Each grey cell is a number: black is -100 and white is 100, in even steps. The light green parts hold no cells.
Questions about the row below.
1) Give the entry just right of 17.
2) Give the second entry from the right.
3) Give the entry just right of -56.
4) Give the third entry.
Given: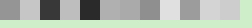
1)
55
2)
66
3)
49
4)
-56

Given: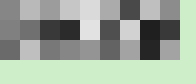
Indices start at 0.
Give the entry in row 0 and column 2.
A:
22
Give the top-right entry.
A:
10
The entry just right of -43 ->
50
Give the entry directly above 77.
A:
71
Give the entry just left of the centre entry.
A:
-66
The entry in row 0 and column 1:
45
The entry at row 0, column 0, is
5
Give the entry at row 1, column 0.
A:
0

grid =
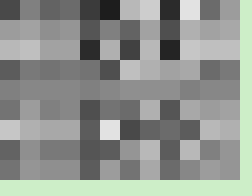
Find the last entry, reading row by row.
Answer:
17
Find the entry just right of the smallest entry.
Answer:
44
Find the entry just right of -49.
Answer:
44
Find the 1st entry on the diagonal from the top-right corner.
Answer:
22
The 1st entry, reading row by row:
-43
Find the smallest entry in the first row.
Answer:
-77
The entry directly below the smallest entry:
0
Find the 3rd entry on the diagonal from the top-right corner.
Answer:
55
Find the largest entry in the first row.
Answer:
77
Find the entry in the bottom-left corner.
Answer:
-10
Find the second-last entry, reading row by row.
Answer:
22
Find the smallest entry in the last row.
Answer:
-28
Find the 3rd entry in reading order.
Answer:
-22
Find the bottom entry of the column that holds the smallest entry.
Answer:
22
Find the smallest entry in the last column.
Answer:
-5
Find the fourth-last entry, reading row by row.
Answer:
-16
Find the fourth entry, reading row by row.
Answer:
-16
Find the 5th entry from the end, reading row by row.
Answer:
32
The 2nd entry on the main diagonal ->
27
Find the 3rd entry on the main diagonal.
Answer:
27

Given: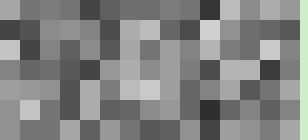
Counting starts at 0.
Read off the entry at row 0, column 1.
-9
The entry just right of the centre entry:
24
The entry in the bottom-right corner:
30
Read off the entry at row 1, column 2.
9
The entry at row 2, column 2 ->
3
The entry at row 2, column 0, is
53
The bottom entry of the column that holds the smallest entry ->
-46
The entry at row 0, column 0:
30
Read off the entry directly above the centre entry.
-9
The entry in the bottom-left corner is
14
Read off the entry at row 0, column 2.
-3
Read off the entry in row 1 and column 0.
-46
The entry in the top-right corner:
19
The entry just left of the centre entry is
35
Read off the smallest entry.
-63
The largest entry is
63
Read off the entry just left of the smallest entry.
-20
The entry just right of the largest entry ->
14
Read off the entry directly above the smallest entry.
3
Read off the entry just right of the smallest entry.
-20
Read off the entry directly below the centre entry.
58
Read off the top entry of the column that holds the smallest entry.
-58

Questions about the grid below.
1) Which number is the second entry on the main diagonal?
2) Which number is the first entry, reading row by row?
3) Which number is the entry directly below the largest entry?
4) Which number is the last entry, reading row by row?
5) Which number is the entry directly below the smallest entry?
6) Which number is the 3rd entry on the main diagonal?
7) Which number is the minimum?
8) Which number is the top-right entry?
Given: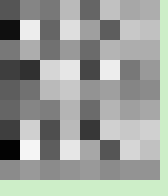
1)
86
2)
-33
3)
20
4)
15
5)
9
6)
-11
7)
-98
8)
36

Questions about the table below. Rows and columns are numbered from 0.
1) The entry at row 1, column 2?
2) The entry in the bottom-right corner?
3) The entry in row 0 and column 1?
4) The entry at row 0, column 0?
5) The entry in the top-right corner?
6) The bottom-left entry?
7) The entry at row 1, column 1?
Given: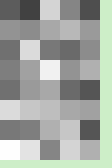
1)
32
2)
38
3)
-49
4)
-28
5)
-39
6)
99
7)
10
